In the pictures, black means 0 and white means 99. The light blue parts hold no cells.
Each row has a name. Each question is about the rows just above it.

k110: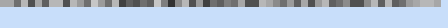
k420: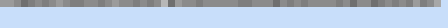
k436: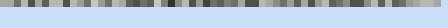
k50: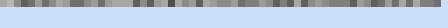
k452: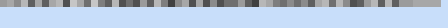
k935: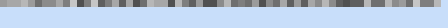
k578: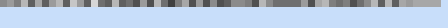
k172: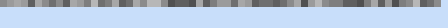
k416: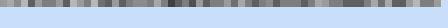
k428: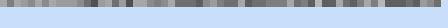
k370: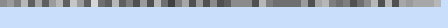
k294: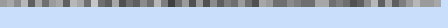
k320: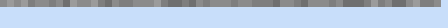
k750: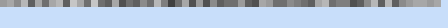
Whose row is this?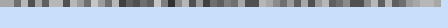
k110
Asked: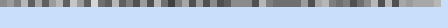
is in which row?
k370
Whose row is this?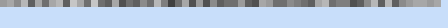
k750
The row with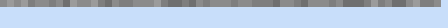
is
k320

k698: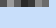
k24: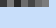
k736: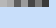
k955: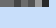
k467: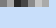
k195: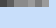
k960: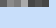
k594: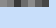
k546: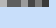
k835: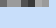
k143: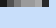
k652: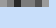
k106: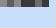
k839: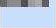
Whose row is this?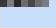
k24
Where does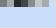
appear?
k467
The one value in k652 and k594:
[48]
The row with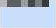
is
k546
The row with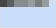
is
k195

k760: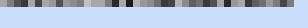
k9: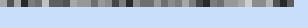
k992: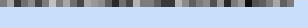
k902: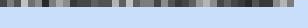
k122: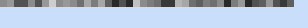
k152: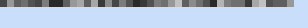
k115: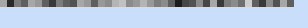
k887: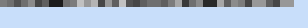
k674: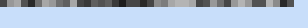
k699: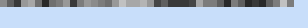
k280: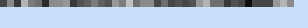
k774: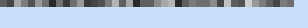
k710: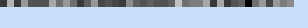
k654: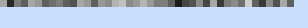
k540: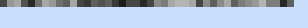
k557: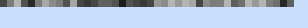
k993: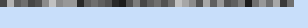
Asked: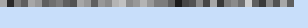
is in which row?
k654
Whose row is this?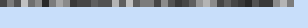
k902

